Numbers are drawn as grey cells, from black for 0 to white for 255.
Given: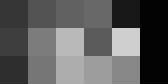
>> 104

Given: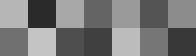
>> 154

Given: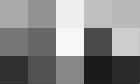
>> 238

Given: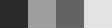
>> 158

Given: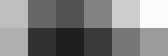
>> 131

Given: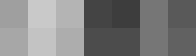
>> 61

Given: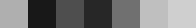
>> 112

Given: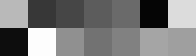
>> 106

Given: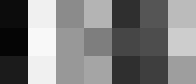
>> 47

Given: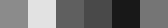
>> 73
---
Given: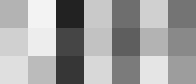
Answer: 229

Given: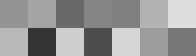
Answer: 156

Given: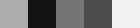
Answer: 76

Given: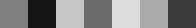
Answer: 170

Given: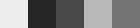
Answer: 185

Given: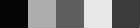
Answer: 232

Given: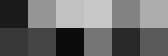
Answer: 40

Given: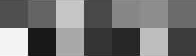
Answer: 190
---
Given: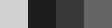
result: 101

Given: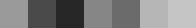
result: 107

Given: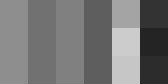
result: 51

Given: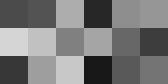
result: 55

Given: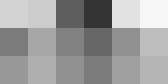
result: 102

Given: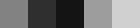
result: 130

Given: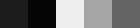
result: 99

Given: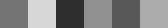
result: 116
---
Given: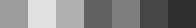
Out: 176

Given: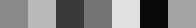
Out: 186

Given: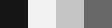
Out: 197

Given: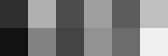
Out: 191

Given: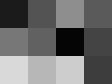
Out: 205

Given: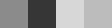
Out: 188
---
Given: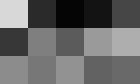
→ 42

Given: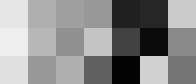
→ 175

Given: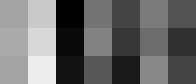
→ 201

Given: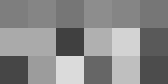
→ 133

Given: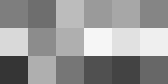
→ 110

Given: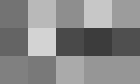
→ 185

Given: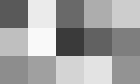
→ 235

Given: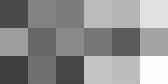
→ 131
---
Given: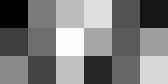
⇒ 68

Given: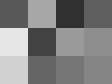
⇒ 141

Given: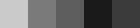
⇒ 202

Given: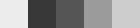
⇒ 236

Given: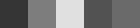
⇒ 53

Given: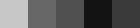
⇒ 198

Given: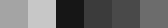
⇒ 199
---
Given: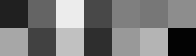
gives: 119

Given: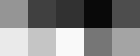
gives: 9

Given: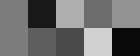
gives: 109

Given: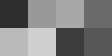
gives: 168

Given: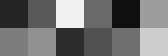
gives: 15

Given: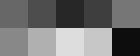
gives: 62
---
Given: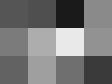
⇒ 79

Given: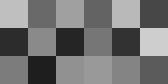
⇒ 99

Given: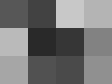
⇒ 66

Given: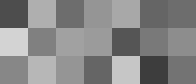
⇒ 168

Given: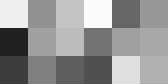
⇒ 252

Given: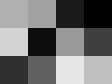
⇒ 161

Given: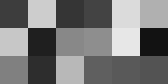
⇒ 67
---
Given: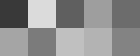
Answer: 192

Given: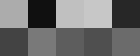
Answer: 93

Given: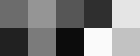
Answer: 12

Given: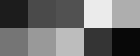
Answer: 189

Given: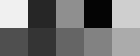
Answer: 101

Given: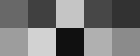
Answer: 16
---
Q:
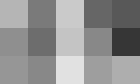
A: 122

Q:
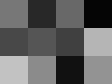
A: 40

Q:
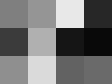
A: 149

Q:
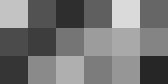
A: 82

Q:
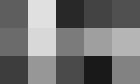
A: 224

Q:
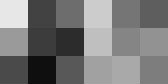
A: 66

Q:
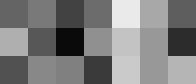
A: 121

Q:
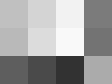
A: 212

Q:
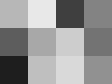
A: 232
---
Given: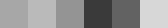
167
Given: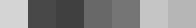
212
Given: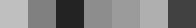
191
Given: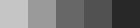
197
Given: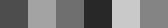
77
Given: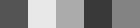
84
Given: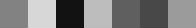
130
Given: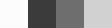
252
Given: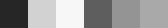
38
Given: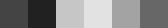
68
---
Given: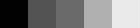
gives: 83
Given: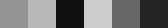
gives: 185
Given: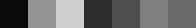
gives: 149
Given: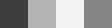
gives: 179
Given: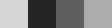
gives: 37
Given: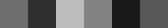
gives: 48
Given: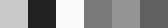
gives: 33
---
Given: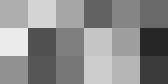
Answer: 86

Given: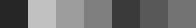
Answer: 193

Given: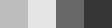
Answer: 229

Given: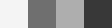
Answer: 111

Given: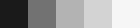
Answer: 114

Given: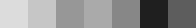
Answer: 198

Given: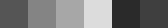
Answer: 132

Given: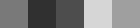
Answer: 48

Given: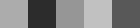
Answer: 44
